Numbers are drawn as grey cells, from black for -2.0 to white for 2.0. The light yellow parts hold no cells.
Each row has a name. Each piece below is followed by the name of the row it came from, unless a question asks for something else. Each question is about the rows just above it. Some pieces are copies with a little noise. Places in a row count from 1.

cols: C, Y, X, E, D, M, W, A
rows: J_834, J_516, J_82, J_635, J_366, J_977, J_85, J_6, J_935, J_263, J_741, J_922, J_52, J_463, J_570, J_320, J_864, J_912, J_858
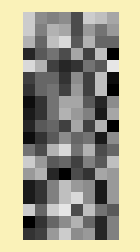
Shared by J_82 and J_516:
[0.8]
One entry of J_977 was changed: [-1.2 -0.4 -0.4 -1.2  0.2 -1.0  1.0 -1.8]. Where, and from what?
1, [-1.0]
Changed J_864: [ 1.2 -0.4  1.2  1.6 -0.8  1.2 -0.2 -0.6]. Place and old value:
6, [1.0]
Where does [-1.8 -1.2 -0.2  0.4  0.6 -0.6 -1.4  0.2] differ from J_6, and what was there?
4, [0.6]
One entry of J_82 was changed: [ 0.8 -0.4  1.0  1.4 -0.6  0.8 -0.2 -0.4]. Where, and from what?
7, [-0.4]
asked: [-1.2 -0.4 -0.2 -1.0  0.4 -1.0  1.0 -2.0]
J_85
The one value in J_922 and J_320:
[1.4]

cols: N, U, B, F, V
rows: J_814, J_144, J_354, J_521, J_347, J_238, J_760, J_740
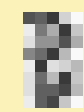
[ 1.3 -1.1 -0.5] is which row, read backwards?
J_814
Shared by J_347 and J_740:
[1.7]
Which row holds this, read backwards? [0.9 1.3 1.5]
J_347
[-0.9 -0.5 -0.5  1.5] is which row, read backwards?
J_760
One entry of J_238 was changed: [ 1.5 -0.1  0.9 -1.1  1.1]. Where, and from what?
2, [-0.3]
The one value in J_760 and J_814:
[-0.5]
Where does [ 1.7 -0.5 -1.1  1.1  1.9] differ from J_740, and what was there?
3, [-0.9]

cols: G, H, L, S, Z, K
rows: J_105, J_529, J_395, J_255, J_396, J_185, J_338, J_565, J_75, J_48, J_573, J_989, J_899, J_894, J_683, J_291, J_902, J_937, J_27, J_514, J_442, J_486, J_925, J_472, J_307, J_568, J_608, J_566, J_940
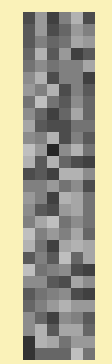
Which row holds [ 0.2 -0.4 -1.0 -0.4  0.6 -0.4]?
J_75
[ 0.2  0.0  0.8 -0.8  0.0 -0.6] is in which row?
J_573
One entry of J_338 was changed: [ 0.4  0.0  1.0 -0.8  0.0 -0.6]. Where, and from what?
3, [0.8]

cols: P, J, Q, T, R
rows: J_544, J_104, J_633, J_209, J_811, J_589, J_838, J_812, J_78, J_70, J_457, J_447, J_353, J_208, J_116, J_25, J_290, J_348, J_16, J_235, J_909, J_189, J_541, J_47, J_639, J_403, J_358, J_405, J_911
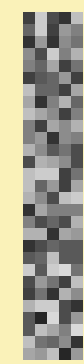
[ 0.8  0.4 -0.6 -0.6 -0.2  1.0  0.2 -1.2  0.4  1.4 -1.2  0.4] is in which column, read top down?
R
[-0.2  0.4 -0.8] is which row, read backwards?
J_541
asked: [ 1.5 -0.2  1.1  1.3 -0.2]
J_189

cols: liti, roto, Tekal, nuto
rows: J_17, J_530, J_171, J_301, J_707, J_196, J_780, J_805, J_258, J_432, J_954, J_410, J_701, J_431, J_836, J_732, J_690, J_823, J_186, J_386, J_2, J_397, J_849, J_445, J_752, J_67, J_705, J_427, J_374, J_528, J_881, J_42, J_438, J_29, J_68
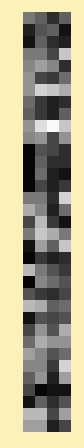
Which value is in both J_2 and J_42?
[-1.9]
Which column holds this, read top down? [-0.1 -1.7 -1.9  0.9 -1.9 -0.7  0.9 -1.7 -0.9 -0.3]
liti
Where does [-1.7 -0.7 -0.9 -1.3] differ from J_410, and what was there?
1, [-1.9]
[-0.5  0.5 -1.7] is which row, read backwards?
J_386
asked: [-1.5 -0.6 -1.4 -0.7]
J_438

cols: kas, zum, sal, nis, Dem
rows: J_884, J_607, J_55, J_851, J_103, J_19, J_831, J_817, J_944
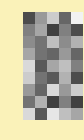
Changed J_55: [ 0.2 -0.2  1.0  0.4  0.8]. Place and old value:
4, [0.2]
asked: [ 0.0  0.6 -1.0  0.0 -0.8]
J_607

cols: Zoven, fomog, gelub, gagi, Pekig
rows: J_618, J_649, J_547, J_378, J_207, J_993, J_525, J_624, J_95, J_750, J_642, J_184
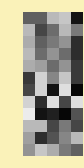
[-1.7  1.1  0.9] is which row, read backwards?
J_618
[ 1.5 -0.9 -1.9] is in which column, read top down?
gagi
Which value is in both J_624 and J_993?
[1.3]
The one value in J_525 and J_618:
[-1.7]
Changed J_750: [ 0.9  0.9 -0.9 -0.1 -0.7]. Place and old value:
5, [-0.9]

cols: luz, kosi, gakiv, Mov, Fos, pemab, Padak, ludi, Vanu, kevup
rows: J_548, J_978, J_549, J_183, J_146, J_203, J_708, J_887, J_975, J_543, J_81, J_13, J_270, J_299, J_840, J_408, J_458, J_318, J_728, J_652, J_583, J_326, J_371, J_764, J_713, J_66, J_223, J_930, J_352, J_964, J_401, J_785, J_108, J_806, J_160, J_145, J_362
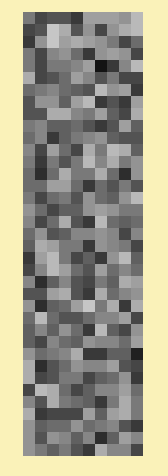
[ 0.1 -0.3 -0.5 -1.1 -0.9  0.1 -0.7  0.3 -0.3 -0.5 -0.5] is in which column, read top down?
luz
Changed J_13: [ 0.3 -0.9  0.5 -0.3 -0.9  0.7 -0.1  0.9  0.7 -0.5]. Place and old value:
1, [0.1]
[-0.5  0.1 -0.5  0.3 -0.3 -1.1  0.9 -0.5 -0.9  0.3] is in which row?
J_223
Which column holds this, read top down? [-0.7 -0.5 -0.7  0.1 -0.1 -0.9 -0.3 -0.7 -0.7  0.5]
Fos
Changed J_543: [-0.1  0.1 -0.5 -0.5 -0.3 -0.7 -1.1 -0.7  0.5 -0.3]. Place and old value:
10, [-0.5]
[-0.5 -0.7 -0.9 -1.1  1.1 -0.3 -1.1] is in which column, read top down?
pemab
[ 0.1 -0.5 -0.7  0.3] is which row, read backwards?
J_728

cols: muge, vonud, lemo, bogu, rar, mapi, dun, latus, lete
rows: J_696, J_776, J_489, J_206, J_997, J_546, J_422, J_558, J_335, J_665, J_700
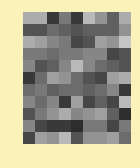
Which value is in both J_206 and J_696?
[-0.1]
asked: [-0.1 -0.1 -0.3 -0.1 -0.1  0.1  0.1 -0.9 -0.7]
J_206
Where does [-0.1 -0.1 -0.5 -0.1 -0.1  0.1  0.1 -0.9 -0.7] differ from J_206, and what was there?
3, [-0.3]

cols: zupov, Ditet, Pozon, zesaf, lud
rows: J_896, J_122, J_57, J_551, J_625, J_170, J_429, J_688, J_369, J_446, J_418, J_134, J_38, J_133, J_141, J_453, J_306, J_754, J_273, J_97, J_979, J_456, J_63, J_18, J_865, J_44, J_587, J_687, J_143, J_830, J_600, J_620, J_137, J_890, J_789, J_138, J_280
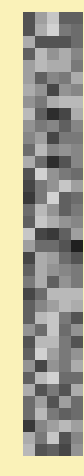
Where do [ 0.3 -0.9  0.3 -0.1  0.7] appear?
J_830
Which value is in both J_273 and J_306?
[-0.5]
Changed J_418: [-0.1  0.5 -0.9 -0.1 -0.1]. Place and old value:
1, [0.1]
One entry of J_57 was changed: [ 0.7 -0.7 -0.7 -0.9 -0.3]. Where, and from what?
4, [-0.7]
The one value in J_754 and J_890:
[-0.5]
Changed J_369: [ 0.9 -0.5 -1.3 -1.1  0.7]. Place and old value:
4, [-0.9]

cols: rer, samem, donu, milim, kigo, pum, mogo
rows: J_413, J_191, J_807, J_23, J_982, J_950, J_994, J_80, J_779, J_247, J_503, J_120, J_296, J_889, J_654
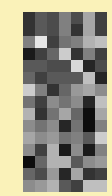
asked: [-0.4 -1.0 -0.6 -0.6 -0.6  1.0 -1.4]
J_950
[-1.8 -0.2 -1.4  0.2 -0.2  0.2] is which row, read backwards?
J_247

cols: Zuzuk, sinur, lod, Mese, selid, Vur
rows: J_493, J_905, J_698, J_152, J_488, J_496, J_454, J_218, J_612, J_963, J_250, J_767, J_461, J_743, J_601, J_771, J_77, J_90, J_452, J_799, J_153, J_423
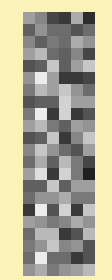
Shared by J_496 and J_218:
[0.5]
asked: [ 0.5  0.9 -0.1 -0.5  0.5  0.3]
J_963
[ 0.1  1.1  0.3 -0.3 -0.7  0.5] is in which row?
J_767
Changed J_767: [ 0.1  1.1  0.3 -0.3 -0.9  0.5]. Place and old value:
5, [-0.7]
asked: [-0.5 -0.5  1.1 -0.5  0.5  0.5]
J_601
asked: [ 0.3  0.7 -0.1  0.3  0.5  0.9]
J_423

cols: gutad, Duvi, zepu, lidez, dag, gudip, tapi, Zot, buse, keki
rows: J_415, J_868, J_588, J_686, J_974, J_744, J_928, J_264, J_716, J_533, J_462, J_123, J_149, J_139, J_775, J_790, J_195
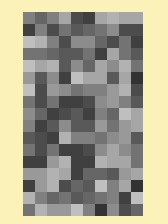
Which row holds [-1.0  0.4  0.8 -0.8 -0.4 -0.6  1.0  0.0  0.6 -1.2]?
J_775
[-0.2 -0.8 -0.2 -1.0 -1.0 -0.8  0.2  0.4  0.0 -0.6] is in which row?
J_264
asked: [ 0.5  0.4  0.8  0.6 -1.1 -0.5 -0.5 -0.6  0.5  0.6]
J_139
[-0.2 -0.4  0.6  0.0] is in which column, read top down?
gudip
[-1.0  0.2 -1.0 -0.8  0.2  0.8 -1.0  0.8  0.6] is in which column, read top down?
lidez
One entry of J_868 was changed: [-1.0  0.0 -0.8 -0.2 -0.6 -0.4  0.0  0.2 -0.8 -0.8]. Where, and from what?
7, [-0.2]

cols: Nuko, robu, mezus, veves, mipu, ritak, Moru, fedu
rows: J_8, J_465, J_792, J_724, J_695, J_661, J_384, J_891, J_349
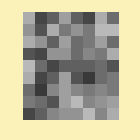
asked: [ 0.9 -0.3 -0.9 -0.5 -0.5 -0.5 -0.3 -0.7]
J_695
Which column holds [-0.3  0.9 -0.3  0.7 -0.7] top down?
fedu

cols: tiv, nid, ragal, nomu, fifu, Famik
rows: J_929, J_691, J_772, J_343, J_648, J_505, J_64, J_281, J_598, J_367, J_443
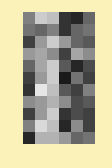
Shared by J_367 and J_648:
[-1.4]
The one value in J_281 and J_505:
[0.4]
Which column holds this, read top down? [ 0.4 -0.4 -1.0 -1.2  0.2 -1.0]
tiv

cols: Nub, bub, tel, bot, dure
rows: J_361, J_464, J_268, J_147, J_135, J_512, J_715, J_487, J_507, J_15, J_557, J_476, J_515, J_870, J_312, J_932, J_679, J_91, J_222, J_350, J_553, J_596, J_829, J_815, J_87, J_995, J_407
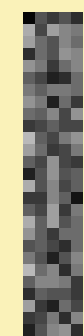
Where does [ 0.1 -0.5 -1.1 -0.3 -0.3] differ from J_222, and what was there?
1, [0.3]
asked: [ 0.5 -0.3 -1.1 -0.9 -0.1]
J_476
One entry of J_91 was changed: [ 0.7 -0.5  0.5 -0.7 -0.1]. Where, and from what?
5, [-0.3]
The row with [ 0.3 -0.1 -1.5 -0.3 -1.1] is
J_487

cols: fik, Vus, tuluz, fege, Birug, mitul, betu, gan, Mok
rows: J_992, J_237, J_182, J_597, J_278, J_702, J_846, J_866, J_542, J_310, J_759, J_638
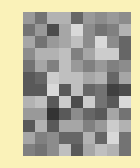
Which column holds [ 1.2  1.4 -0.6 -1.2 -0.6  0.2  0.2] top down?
tuluz
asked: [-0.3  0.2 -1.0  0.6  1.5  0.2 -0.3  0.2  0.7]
J_237
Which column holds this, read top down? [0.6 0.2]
fik
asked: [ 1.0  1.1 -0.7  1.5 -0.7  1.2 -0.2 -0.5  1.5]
J_866
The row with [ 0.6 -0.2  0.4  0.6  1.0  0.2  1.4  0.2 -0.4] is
J_182
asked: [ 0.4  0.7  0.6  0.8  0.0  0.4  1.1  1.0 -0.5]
J_597

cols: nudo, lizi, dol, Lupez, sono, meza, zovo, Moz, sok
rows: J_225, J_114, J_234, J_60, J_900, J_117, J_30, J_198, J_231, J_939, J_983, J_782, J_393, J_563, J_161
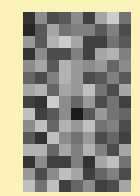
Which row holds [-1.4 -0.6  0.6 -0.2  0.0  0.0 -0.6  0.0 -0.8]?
J_114
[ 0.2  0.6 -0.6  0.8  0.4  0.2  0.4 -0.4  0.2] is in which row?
J_900
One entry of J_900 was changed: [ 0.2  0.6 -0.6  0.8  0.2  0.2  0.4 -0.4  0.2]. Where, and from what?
5, [0.4]

